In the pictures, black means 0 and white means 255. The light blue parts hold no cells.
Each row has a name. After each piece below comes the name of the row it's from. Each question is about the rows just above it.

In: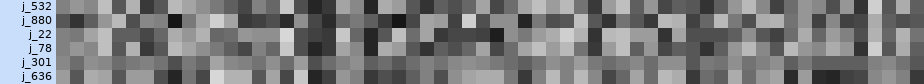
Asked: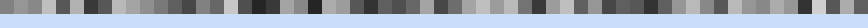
j_78
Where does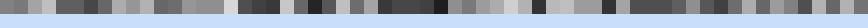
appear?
j_22
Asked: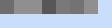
j_301
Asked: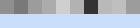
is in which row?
j_22

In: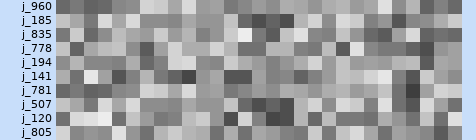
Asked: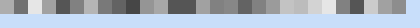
j_141
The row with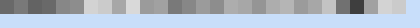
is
j_781

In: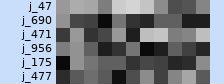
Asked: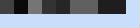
j_690
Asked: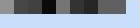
j_690
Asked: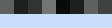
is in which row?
j_956
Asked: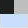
j_471
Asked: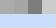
j_47

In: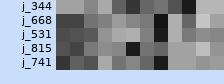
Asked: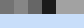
j_741
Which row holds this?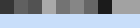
j_741
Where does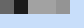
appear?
j_741
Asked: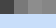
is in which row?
j_815
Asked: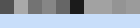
j_741

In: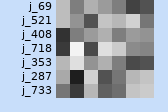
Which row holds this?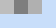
j_69
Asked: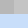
j_287
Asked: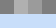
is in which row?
j_69
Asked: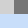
j_521
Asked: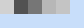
j_287

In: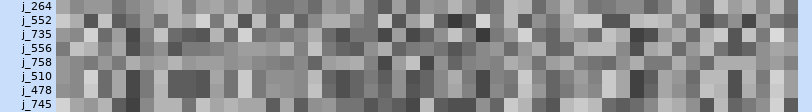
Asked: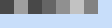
j_735
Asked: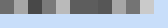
j_510
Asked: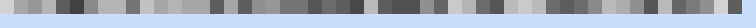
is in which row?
j_745
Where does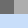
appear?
j_758
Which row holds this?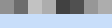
j_735

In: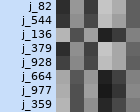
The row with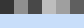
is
j_544
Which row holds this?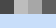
j_928
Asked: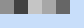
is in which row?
j_379
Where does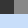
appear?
j_977
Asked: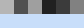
j_136
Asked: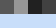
j_664

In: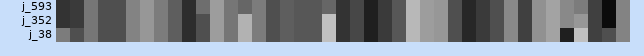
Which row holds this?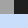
j_38
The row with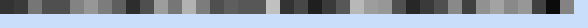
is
j_352

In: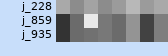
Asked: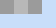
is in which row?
j_228
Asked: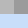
j_228

